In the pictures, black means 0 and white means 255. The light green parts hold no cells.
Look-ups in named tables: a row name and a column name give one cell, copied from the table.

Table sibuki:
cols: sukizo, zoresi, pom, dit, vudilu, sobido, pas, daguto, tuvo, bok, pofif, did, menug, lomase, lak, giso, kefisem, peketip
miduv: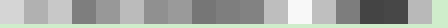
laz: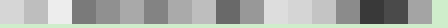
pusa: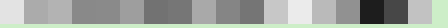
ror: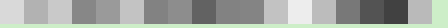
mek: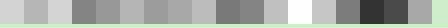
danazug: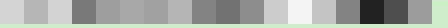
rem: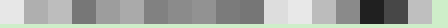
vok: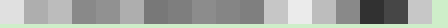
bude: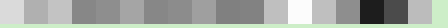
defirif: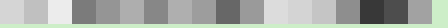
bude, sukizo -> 218
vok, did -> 198
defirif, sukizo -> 213
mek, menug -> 254
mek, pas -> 156
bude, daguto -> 140
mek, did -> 192
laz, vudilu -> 145
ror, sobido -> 195
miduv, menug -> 248
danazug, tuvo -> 130

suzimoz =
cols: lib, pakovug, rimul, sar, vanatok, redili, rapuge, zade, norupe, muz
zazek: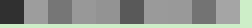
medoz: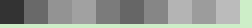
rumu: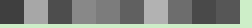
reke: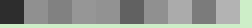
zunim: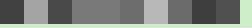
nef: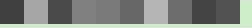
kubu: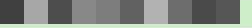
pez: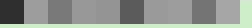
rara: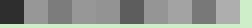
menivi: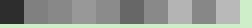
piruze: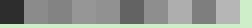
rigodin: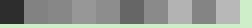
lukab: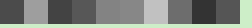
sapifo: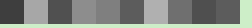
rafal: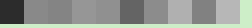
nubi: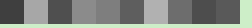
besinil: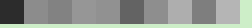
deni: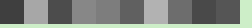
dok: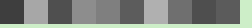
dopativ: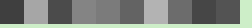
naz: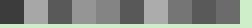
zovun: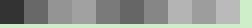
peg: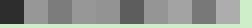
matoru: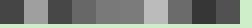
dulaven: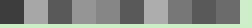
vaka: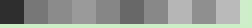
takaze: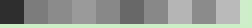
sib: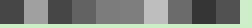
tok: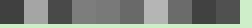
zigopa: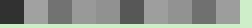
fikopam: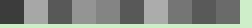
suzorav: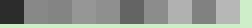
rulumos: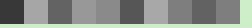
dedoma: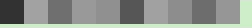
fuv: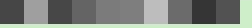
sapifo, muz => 92
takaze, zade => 181
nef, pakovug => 165
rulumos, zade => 126
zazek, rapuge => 154
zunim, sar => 120
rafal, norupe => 129
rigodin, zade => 179
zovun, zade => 180
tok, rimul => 73
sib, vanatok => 123

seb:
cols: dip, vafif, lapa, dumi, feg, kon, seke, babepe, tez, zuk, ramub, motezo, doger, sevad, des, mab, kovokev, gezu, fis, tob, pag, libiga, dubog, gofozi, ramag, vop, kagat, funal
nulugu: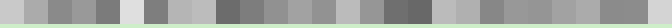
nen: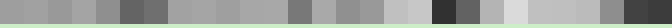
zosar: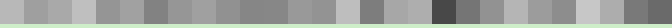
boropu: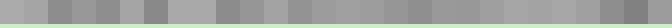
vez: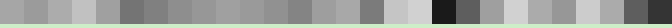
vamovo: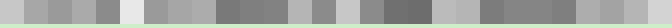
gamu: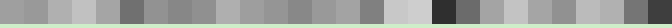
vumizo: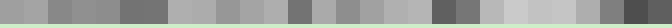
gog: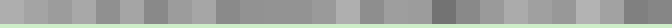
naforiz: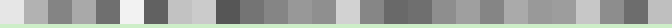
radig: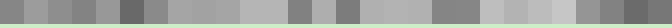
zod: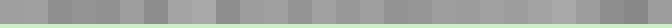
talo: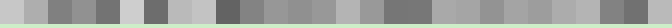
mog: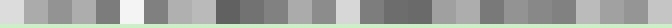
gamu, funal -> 62
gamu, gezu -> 206
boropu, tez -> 169
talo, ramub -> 131
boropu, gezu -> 143
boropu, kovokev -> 150
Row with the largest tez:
naforiz

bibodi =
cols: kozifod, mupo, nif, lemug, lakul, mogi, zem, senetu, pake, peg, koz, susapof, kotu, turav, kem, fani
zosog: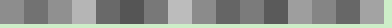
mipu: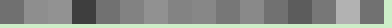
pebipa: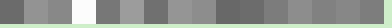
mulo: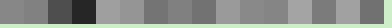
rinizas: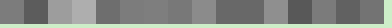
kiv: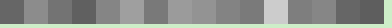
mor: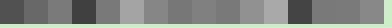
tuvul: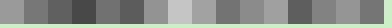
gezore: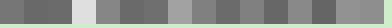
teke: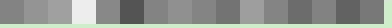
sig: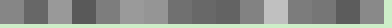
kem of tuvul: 148
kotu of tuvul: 94
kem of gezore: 146
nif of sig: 153
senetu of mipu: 131
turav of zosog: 133
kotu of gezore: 137
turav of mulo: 123
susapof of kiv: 204
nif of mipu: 146
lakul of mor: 121
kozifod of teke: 131
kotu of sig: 124
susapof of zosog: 90
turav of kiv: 134
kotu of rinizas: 88

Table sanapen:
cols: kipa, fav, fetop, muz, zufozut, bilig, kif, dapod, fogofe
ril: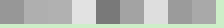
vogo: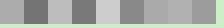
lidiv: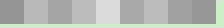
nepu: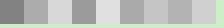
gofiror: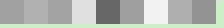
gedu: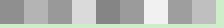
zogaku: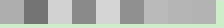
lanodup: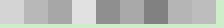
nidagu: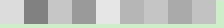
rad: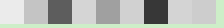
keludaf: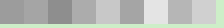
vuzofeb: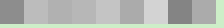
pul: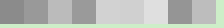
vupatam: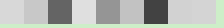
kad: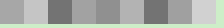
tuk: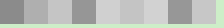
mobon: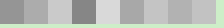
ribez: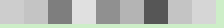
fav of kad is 197
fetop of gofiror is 163
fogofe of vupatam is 212
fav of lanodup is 184
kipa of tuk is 139
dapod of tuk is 151
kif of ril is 222
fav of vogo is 116
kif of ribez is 86
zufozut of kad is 144
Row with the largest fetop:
nepu

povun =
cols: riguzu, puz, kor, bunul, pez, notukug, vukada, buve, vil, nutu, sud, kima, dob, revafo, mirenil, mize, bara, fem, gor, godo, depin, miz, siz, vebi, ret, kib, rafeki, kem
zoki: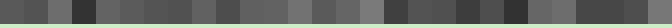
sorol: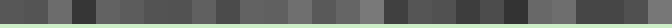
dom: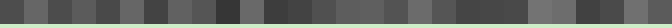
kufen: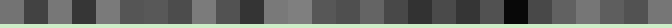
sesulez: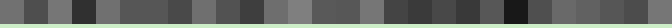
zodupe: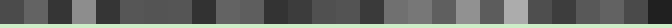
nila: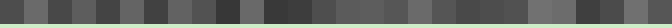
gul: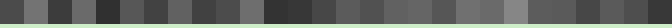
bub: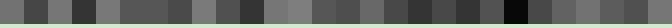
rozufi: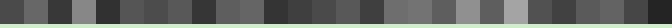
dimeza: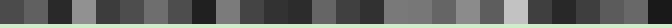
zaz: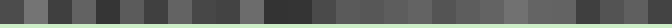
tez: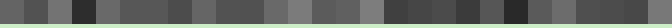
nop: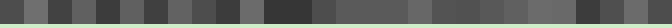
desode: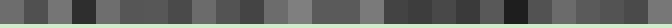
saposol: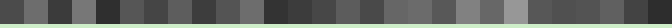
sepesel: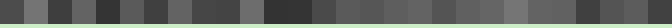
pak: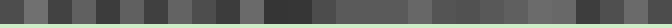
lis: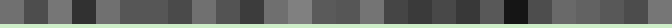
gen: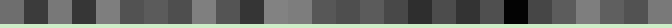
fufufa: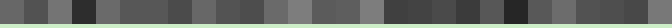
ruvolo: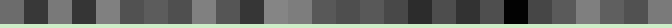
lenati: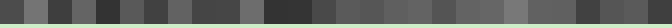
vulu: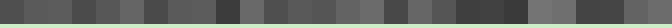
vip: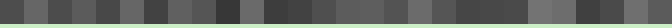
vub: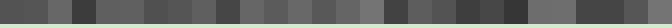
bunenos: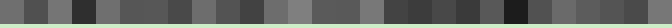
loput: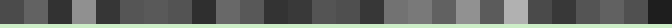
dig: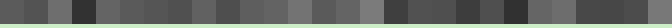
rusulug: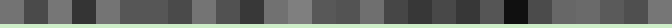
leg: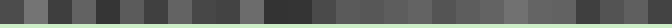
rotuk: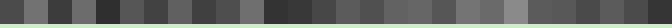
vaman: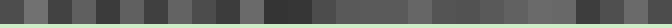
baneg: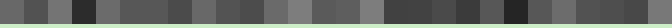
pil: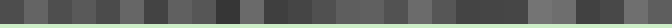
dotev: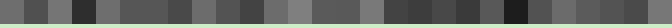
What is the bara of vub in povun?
66
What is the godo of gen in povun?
51
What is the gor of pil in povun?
86
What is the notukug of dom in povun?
102
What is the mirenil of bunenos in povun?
89
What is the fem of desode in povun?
61
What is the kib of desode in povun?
83
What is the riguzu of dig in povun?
91

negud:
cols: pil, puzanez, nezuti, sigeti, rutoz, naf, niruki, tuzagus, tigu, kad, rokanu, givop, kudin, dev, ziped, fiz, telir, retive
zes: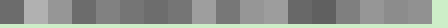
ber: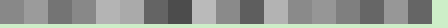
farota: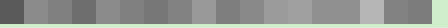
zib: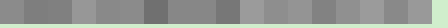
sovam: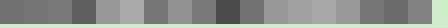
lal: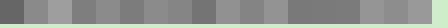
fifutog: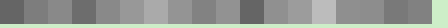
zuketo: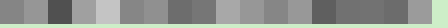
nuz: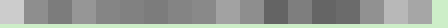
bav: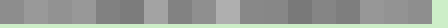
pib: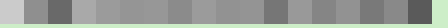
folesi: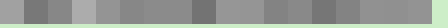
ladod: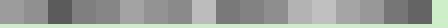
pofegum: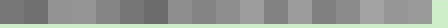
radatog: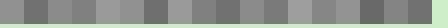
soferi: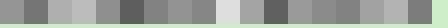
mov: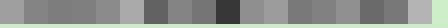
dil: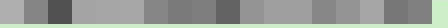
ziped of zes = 127
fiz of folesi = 145
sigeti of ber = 136
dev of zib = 131
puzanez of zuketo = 150
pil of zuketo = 133
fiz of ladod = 152
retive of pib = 90
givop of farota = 155
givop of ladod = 142
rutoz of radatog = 154
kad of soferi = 222
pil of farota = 90
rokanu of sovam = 114
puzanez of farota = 140
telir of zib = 138
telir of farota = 130
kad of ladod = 121
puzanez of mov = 132
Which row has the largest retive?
mov

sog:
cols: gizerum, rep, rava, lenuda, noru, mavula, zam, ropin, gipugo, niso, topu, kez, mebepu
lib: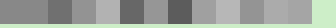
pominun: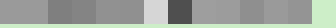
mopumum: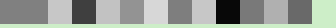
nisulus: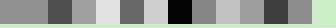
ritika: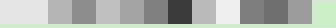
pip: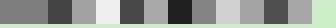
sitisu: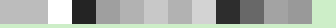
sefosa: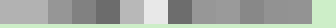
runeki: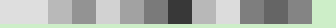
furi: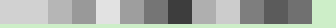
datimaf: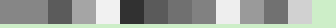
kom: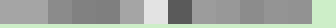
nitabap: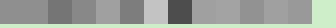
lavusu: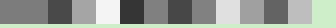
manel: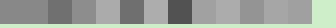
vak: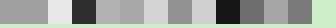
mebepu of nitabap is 153
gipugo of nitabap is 160
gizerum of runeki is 222
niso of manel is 172
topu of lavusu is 160
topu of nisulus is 158
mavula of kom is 165
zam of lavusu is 128
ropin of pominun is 79
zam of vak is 212

